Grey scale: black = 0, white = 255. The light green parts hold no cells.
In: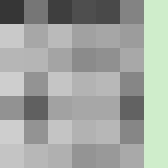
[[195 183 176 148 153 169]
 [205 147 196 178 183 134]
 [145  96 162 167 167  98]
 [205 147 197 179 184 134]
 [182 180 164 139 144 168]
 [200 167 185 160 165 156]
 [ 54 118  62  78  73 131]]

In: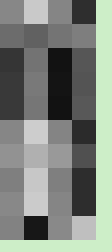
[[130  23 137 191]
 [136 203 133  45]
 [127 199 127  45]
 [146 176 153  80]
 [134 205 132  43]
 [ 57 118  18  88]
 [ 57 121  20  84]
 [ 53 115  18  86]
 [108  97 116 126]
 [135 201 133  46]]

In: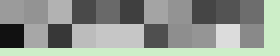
[[ 17 167  55 188 198 198  79 142 149 220 137]
 [155 147 178  73 105  63 164 147  69  83 109]]

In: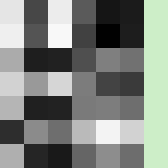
[[175  37  25 101 141 109]
 [ 45 139 110 186 243 210]
 [181  32  34 122 125 110]
 [210 153 214 124  67  58]
 [171  30  33  79 127 113]
 [239  84 248  65   1  29]
 [229  71 236  90  21  27]]

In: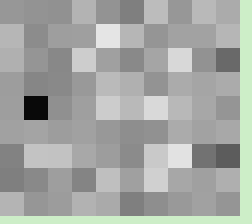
[[180 150 156 178 170 127 142 153 161 149]
 [127 137 158 132 191 160 208 167 160 175]
 [130 195 194 168 157 139 201 226 114  92]
 [161 164 157 161 152 142 145 171 162 168]
 [158   9 144 159 204 185 217 184 167 149]
 [157 134 137 153 186 176 147 171 165 171]
 [176 149 136 205 160 137 165 216 146 105]
 [182 140 158 159 229 182 149 162 162 182]
 [151 147 145 179 147 127 188 151 185 171]]

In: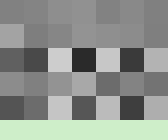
[[ 84 108 197  86 187  62 174]
 [140 128 147 168 108 131 115]
 [ 96  73 205  42 199  58 179]
 [163 126 134 147 143 140 127]
 [129 132 142 145 130 137 128]]

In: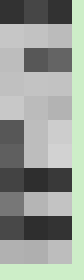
[[177 175 189]
 [ 72  46  51]
 [119 181 195]
 [ 67  46  57]
 [ 95 189 210]
 [ 87 189 205]
 [200 187 179]
 [192 195 194]
 [189  87 100]
 [198 194 187]
 [ 50  70  50]]
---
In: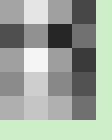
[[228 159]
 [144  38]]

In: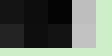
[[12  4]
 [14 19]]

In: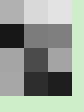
[[217 227]
 [124 127]]

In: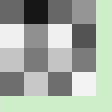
[[ 22 103]
 [144 240]]

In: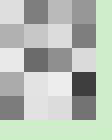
[[127 186]
 [199 219]]

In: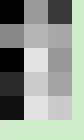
[[155  57]
 [181 168]]

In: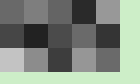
[[126 100]
 [ 34  75]]

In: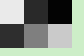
[[ 41   3]
 [127 202]]
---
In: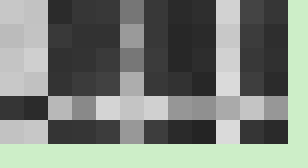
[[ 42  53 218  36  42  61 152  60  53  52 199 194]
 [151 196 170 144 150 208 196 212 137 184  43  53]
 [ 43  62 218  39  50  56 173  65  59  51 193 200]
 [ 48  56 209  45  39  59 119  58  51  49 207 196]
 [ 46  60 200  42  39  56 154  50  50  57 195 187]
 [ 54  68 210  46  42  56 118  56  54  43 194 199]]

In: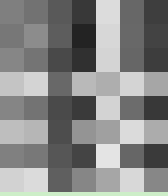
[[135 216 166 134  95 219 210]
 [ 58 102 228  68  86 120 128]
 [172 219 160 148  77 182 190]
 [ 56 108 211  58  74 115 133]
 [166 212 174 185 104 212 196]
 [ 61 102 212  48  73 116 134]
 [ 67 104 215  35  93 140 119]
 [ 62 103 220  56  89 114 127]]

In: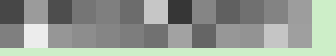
[[159 197 147 151 101 162 113 125 133 141 150 236 127]
 [157 131 112  96 133  54 198 108 127 117  77 155  71]]

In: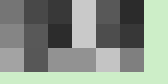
[[127 196 146 146  87 163]
 [ 55  77 201  44  88 133]
 [ 43  88 201  56  72 117]]

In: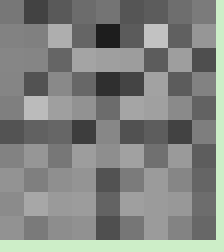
[[103 131 155 118  79 145 141 122 146]
 [109 152 155 159  99 156 154 167 139]
 [101 134 155 123  82 148 143 127 147]
 [ 93 154 112 161 142 157 119 150 130]
 [126  66  93  81 135  61 102  97  83]
 [ 98 138 160 165 108 146 159 187 127]
 [130  92 162  68  47 103 137  82 133]
 [ 78 158  92 157 159 164 101 133 134]
 [150  96 194  91  29 101 174 128 130]
 [123 110  92  85 116 108  89  66 119]]

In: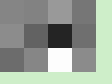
[[139 253 134 108]
 [111  36  98 140]
 [118 153 130 133]]

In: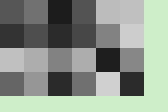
[[ 43 208 112  42 150 101]
 [135  30 173 130 173 192]
 [205 130  71  43  78  51]
 [192 188  83  28 113  86]]
